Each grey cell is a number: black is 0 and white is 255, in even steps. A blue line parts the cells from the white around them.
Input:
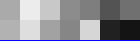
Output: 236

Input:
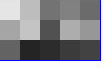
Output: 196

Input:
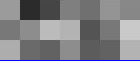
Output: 141

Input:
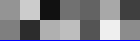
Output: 204

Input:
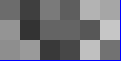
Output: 51

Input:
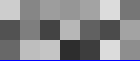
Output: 126

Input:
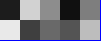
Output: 210

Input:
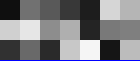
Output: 230
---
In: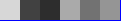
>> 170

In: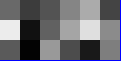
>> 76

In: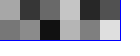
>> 181

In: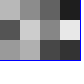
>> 176

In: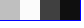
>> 251

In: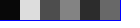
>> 131

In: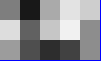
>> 45

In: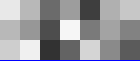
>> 213

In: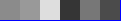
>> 53
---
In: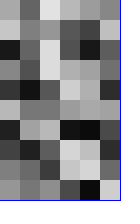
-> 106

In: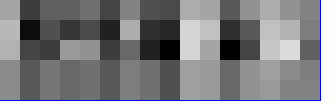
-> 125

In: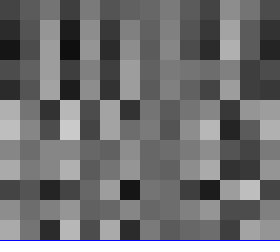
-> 128

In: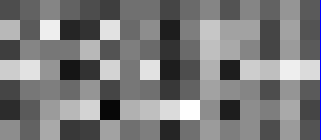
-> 69

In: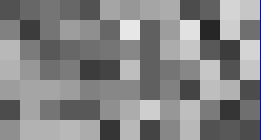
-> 111

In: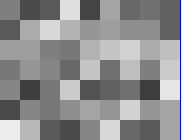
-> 164

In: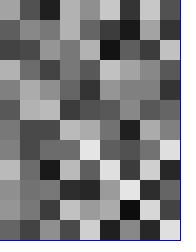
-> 67
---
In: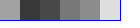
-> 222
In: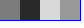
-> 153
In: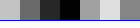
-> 133
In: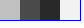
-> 242
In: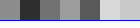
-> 201
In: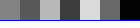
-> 3
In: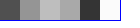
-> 251
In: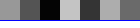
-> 106
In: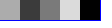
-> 1
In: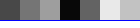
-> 194
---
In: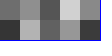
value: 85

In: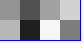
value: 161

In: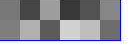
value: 157

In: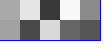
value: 57

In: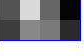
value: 102

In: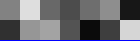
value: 104
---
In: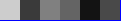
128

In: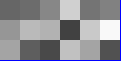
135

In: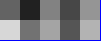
130

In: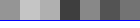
176

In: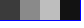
190

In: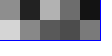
178
